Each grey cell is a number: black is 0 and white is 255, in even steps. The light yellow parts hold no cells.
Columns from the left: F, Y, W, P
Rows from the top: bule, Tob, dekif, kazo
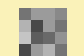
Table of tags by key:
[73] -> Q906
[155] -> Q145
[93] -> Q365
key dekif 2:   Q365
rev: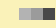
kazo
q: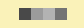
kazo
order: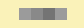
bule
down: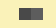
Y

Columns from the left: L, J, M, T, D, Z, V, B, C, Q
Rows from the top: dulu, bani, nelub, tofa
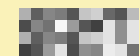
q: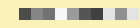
bani
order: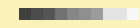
bani

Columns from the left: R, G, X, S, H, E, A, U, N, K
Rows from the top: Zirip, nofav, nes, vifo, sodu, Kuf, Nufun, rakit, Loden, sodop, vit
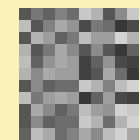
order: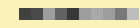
rakit
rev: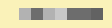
sodop

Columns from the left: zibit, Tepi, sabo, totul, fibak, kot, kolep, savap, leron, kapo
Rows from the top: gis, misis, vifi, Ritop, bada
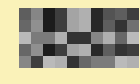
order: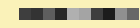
Ritop
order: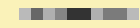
vifi
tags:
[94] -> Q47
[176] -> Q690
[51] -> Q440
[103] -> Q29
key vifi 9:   Q29

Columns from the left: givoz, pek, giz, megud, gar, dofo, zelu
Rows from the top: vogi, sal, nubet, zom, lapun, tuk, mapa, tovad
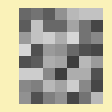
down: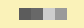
giz
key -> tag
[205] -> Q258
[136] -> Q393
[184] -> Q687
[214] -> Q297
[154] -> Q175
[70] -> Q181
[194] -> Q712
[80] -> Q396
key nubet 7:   Q393
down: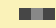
zelu

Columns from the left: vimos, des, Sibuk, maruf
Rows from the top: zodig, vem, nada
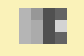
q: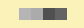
nada
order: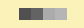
nada

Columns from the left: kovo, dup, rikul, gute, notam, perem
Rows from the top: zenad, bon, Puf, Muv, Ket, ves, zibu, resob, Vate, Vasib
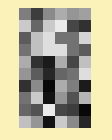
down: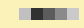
dup
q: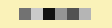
resob
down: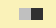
dup
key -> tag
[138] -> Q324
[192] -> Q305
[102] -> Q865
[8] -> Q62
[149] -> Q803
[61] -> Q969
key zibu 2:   Q324
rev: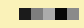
zibu
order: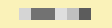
Puf

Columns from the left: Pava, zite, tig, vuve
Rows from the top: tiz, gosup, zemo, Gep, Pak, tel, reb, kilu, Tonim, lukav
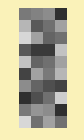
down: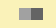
zite
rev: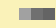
Pak
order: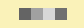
zemo
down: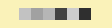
vuve
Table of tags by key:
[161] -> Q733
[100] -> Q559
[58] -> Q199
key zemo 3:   Q559
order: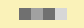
lukav

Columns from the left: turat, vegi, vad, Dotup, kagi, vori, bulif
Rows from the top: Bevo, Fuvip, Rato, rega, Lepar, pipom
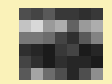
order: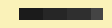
Lepar
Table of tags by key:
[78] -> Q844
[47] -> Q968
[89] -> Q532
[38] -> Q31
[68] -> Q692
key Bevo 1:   Q844
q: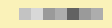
Fuvip

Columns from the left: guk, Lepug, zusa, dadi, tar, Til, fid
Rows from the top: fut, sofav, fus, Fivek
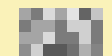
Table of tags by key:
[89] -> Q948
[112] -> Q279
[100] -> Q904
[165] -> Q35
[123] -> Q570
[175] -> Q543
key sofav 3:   Q35
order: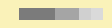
fus
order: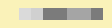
fus
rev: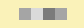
fut
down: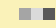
zusa
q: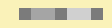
sofav
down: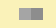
guk

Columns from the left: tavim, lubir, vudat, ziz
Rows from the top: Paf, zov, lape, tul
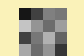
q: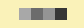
tul
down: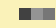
lubir
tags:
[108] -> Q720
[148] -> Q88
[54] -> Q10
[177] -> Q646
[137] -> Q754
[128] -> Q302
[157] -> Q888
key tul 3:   Q88
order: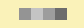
zov
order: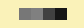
Paf

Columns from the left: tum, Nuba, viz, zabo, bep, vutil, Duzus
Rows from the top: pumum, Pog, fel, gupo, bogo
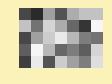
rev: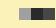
pumum
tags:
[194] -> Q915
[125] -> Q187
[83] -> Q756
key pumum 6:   Q915
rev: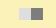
bogo
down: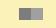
bep
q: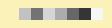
Pog

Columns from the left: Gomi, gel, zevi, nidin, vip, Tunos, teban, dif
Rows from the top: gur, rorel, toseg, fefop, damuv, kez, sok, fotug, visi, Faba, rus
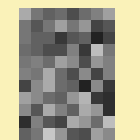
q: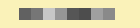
rus
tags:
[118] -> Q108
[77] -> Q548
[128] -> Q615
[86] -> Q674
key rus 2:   Q108

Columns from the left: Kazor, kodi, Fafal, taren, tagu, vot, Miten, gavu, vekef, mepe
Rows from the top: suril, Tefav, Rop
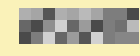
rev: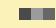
Tefav
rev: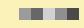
Tefav
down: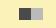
mepe

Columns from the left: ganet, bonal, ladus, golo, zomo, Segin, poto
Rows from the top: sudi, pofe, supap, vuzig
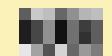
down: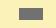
zomo
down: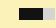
golo
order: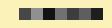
pofe
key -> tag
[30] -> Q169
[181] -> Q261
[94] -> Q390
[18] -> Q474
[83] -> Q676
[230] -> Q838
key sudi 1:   Q390

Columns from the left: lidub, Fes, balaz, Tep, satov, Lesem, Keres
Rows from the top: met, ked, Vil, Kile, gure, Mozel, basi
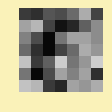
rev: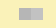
basi
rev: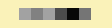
Mozel
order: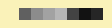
ked

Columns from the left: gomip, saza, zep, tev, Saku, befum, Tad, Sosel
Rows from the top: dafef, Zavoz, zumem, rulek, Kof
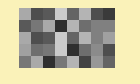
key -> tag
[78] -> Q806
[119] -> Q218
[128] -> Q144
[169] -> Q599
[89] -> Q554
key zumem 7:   Q144
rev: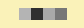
Zavoz

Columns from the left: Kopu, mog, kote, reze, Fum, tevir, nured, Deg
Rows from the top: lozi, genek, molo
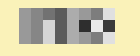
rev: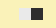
genek
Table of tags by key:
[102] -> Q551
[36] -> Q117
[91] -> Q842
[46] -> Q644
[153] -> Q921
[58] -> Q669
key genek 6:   Q644

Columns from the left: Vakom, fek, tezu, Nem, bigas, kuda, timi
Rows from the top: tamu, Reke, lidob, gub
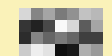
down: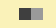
timi
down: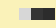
Vakom
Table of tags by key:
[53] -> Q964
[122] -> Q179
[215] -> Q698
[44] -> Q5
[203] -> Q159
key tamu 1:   Q698

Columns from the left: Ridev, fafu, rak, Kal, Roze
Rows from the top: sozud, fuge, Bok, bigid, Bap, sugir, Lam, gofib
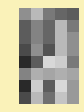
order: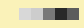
Bap
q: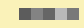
fuge
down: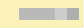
Kal
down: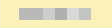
Kal
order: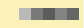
fuge
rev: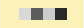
Lam

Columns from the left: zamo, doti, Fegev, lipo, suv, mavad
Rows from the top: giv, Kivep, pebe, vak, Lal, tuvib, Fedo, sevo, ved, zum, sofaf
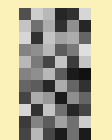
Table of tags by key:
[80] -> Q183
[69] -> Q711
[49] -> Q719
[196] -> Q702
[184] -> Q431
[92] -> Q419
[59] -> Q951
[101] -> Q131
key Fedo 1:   Q131
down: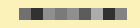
doti
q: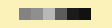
tuvib

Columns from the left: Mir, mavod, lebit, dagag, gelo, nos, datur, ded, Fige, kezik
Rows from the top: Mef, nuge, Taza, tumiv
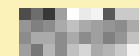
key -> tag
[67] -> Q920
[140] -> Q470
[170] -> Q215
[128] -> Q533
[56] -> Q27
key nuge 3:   Q470
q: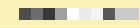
Mef
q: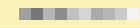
tumiv
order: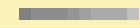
Taza

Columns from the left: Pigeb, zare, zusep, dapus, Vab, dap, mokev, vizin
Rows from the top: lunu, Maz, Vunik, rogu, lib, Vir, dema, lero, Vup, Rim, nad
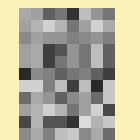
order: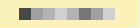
Vup
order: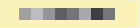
lib
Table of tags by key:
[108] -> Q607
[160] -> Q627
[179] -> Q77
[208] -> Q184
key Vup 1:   Q627
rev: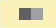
lunu
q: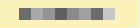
lero

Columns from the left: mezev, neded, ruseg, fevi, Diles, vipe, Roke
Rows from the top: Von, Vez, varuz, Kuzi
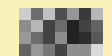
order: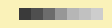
Von
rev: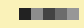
varuz
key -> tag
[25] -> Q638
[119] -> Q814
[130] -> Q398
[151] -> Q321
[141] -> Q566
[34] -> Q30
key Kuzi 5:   Q566
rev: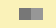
Kuzi
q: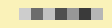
Von
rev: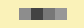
Kuzi

